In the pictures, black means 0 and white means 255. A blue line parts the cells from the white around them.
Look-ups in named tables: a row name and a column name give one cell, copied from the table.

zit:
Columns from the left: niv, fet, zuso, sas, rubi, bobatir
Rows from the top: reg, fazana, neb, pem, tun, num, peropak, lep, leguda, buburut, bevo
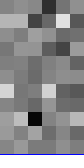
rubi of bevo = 143
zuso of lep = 104
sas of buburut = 109
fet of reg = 143
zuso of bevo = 123
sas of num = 132
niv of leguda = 158
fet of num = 124
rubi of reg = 116
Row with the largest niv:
peropak

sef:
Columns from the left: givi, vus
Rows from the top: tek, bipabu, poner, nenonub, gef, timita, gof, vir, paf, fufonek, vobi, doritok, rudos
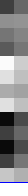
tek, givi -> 63
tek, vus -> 103
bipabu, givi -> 144
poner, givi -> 117
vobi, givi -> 10
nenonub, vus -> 118
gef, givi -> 251
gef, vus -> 205
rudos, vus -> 176
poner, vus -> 132
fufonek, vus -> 103
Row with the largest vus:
gef

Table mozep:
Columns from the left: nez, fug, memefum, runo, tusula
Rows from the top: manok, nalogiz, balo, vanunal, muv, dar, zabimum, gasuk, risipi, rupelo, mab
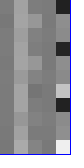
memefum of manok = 125
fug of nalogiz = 164
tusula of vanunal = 36
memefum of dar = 131
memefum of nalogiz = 151
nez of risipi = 123
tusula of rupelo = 143
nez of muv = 122
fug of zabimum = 164
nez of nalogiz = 120
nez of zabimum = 123
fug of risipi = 151
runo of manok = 123
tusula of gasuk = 34
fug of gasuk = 164

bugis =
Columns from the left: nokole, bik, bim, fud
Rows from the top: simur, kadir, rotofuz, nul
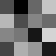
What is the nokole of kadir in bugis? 183
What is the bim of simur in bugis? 103
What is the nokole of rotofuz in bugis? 134
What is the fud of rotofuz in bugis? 212
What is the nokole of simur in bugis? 78
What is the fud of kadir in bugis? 107
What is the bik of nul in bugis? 175
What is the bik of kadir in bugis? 77
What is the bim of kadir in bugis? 133
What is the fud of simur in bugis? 197
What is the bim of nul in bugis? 152
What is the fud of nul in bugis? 25
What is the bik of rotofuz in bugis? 119
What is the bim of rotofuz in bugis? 22
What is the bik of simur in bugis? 1
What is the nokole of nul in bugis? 68

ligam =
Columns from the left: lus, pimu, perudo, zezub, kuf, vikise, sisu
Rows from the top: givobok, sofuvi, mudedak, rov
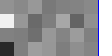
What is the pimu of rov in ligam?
127
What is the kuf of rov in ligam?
126
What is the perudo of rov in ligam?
158
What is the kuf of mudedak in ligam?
132
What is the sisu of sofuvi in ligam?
144
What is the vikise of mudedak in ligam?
156
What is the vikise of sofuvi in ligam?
100
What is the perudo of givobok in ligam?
152
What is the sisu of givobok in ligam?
137
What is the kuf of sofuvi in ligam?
167
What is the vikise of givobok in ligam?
131
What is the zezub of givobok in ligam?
121
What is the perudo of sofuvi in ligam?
106
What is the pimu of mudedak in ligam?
126
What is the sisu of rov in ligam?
133
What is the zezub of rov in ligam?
151
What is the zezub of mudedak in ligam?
152
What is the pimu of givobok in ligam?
137
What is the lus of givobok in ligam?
146

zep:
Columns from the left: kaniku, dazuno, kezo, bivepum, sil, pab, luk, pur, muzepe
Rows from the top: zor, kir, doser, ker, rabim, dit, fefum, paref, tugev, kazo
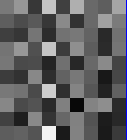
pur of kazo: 26
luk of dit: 93
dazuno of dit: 50
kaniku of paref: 135
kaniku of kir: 94
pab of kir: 50
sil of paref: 128
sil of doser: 114
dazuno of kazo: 98
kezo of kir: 89
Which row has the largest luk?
paref

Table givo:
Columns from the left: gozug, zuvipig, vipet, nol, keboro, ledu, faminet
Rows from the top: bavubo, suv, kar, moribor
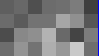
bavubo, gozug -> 95
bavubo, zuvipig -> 104
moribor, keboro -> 151
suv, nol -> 115
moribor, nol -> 174
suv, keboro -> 166
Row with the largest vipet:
kar

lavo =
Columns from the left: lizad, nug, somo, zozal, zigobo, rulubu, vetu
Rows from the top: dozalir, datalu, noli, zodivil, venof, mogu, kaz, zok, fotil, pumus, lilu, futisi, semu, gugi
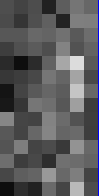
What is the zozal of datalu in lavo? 96
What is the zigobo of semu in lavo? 104
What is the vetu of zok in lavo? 60
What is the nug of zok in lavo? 54
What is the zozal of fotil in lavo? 131
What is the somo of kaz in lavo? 89
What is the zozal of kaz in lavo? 102
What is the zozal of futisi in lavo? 46
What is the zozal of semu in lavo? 153
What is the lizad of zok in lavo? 24
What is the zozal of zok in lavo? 111

